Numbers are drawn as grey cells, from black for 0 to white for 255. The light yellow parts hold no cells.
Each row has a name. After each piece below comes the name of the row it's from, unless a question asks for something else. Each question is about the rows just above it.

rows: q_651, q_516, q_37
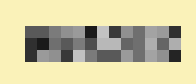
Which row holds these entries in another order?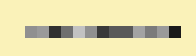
q_651
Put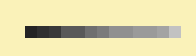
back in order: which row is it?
q_37

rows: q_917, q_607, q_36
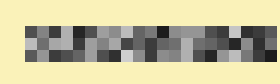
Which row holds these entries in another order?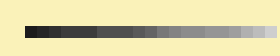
q_36
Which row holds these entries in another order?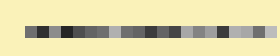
q_607

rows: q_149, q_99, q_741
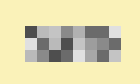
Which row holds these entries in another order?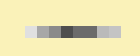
q_741
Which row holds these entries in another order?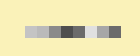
q_741
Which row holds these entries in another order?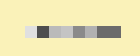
q_149
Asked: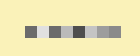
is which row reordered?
q_99
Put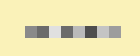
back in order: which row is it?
q_99

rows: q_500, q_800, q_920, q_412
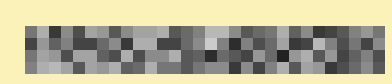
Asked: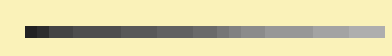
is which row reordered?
q_920
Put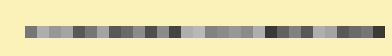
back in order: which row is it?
q_412
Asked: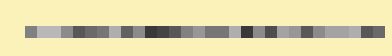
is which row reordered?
q_500
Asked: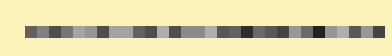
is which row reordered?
q_920
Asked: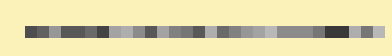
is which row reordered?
q_500

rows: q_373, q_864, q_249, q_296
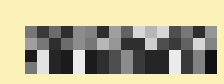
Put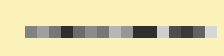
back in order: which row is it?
q_864
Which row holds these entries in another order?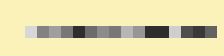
q_864
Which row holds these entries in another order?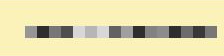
q_373
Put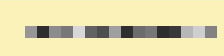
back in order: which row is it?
q_864
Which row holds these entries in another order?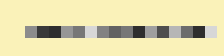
q_373
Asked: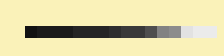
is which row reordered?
q_249

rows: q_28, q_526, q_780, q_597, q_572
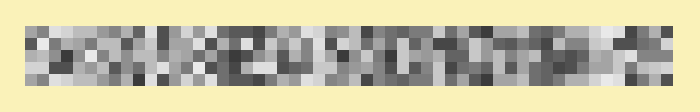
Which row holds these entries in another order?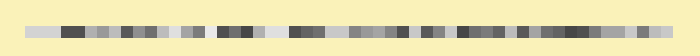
q_597
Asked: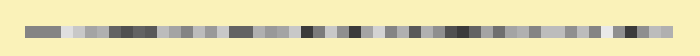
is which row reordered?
q_780
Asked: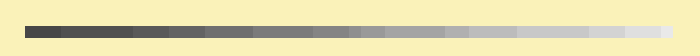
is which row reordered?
q_526

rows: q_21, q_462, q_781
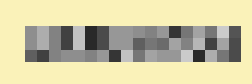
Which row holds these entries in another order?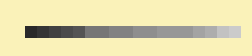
q_21
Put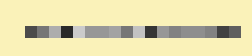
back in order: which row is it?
q_781

